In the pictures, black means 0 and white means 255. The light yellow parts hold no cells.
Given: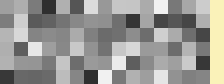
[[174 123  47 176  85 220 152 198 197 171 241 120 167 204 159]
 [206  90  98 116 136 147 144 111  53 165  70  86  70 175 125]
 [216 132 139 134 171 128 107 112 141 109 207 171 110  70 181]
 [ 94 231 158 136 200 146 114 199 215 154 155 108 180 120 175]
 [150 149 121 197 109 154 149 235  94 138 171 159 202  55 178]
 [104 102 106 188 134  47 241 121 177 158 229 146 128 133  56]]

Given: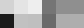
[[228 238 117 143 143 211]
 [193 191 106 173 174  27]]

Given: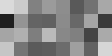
[[203 129 155 141  89 114 168 218]
 [148 100  97 139 104 165  58  31]
 [176 126 186 136 128  68 170 165]
 [117  90  93 108 159  98 214 198]]

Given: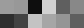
[[152  14 209  95 136 156]
 [ 66 195 166 149  95  46]]

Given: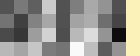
[[121  95 203  82 126 169 147  80  83]
 [ 64 130 167  81 163 173 110  69 115]
 [ 55 157 210  78 185 220 148  13  74]
 [165 198 124 116 249 190  92 147 184]]

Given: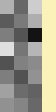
[[103 205 177]
 [122 174  91]
 [ 84  19 126]
 [118 182 223]
 [129 139  82]
 [ 82 146 126]
 [108  98 161]
 [133 104 145]]
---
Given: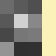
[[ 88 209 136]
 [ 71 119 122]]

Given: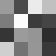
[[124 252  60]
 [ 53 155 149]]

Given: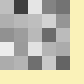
[[175 184 190]
 [145 157 185]]

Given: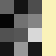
[[  5 114 132]
 [ 81  86 216]]

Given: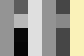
[[148 184 223]
 [148   9 223]]

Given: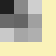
[[106 101 160]
 [201 166 175]]

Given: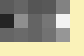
[[ 36 143 100]
 [101 106 100]]

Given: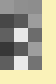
[[ 71  89 157]
 [ 96 232 108]]

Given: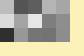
[[219 164 230]
 [ 47 152 117]]
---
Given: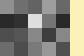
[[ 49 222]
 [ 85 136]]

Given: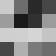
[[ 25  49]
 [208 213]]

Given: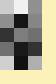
[[ 20 134]
 [125 112]]

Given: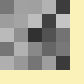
[[164 189]
 [144  49]]

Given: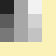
[[167 210]
 [167 195]]

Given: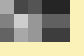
[[205 151]
 [168 151]]
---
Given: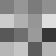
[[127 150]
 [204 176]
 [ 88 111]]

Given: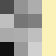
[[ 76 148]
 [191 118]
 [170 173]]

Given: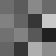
[[109  91]
 [129 100]
 [113 130]]

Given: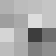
[[177 188]
 [158 169]
 [213 177]]

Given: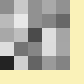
[[141 201]
 [186 232]
 [168 190]]

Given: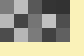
[[124 189]
 [184  69]
 [ 76 182]]

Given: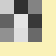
[[206  48]
 [ 98 228]
 [145 222]]

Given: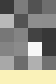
[[ 58 124]
 [185  83]
 [119 132]]

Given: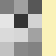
[[126 160]
 [229  52]
 [218 214]]
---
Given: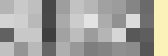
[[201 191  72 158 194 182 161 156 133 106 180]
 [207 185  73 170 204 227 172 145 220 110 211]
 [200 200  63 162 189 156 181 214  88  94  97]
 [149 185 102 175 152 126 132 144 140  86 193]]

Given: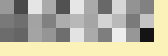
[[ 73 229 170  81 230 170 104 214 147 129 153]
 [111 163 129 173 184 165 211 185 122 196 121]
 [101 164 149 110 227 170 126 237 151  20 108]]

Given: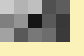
[[179 191  80  93 203]
 [148  21  89  56 127]
 [ 89 120 109  58 162]]

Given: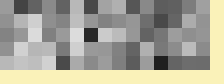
[[ 68  98 138  98 184  73 163 176  86 137  93  96 125 160 155]
 [181 207 143 132 190 150 130 140 150 110  73 101 172 147 145]
 [151 219 128 154 220  40 203 187 151  99 118 157 143 149 131]
 [209 182 185 122 207 153 151 129 100 176 121 140 187 139 145]
 [195 190 209  74 170 138 156 127  92 156  31 100 109 108 184]]

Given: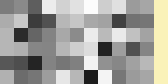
[[138  94 236 210 225 252 206 224 155 166 124]
 [200  60  81 183 198 168 162  65 114 118 172]
 [ 43 101 131 168 139 235 186 234 193 163 182]
 [176 134 133 182 206 220  33 158  80 133 182]
 [ 78  36 131 118 128 243 145 135 161 184  87]
 [108 118 157 230 183  28 244 119 155 166 177]]

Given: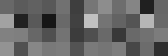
[[ 91  97  88 113  62 118 141 109 133  32 102 104]
 [ 33  89  22 105  65 193 116  99  84 182 104 162]
 [127 103  80 115  60  79 105  56 105 113 124 129]
 [ 81 135 121 124  83 122 117 125  71 108  46 147]]

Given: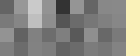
[[151 202 147  51 149 101 136 137 100]
 [134 191 142  85 107 119 128 135 122]
 [ 98 129 109 127  89 143 104 122 147]
 [108 130 125  99 107 124 118 131 127]]
